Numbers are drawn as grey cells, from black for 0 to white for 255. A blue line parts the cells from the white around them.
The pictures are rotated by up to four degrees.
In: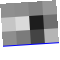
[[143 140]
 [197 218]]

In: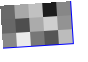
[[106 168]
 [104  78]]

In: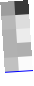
[[157  57]
 [184 221]]

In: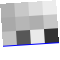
[[176 200]
 [169 182]]

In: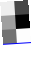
[[238  71]
 [159   2]]

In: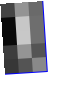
[[ 69 148]
 [ 10 199]]
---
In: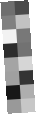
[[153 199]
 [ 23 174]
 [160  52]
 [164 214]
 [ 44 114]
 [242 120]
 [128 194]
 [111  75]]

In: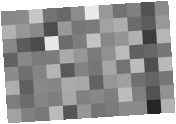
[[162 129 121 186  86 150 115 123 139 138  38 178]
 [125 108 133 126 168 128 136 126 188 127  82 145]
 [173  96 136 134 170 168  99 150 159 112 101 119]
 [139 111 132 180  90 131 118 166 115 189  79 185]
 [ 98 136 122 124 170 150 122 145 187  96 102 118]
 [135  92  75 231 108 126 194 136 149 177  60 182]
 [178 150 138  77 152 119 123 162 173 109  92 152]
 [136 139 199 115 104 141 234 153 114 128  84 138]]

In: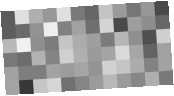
[[164  55 198 214 113 133 155 184 154 135 174 121]
 [161 126 126 162 156 165 148 209 197 172 130 162]
 [120 108 178 132 208 176 154 164 218 166  99 161]
 [185 241 143 124 197 172 159 124 182 143  80 207]
 [ 93 107 146 238 129 161 111 212  73 157 142 103]
 [ 92 223 175 152 224 121 102 195 155 118 150  74]]

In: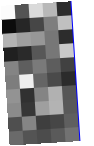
[[106  84  76  90 114]
 [ 79 133  62  70  95]
 [139  54 159 179  89]
 [147  49 132 177  86]
 [125 239 101  74  43]
 [132  94 122  93  65]
 [ 32  42  87 119 201]
 [179 159 151 119  44]
 [ 12  38  70 126 192]
 [252  84 218 184  45]]

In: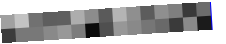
[[ 60 120 120 137 152 124  10  79 151 137 118 105  58 138  27]
 [160 195 113  94  95 173 140  90 180 143  92 143 127  57 108]]

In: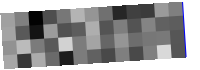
[[167  55 171 106  29 124  97  73 127  73 127 217  85]
 [146 187 123  89 210 124 164 102 149 109 119 121  86]
 [164  89  20 156  81  93 174  84 126  83 132  97  93]
 [160 128   3  78 119 180 149 112  38  64  59 154 127]]

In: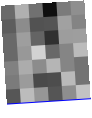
[[ 86 188 150  85 142 195]
 [123 155  74  77 186 115]
 [129 172 140 181 133 115]
 [105 152 210 104 133 187]
 [105 158 100  48 157 158]
 [ 93 140  82  84 161 132]
 [106 176 113  15 123 143]]
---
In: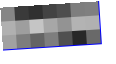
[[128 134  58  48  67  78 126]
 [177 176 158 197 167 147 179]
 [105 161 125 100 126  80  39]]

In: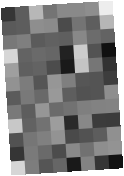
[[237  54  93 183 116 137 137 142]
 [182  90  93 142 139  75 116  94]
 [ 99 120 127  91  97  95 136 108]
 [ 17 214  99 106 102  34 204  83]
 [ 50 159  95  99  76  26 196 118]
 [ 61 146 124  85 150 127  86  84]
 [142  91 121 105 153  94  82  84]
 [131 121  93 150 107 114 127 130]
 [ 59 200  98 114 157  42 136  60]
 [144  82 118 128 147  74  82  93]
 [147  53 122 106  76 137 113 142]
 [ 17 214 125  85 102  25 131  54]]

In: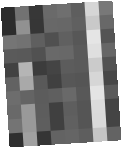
[[120  44 114  55 106 111  94 214]
 [104  44 145  54 104 103  96 201]
 [ 84 117 114  95  80  96  87 229]
 [102  90  89  81 105 104  90 223]
 [ 82  66 181  60  68  92  90 203]
 [ 71  98 169  89  64  87  85 214]
 [ 91 109 100  92  95 105  88 228]
 [ 68 105 153  93  64  94  85 219]
 [ 68 116 153  94  64  96  85 218]
 [ 99  47 160  53  99 101  94 197]]

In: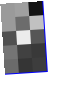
[[ 21 154 160]
 [193 154 108]
 [ 86  80 236]
 [ 57 117  65]
 [ 61 107  53]]

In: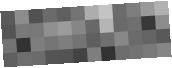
[[177  90 141  81 107  95 115 173 196 107 126 154]
 [141  84 121 120 144 155 134 104 180 106 111  56]
 [ 89 115  50 126 117 126 115  95 111 135 107 100]
 [134  95 110 107  84  83  67 126  50 109 115 122]]

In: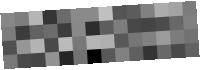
[[124 135 126 181  53 107 138 138 192  85  92 129 172 163]
 [128 124  60  98 108  61 136  45  93 125  72  68  76 104]
 [114  81 150 179  73 187 120 180 175  88 118 129 155 124]
 [ 98 121  73  69 146  37 114   1  88 129  95  52 104  74]]

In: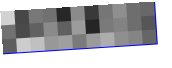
[[104 210  71 120 113  39 139  57 118 143 110]
 [ 86 113  74  97 138  96 156  37 122 131 110]
 [102  95 205 192 152 159 123 154 173 143 133]]
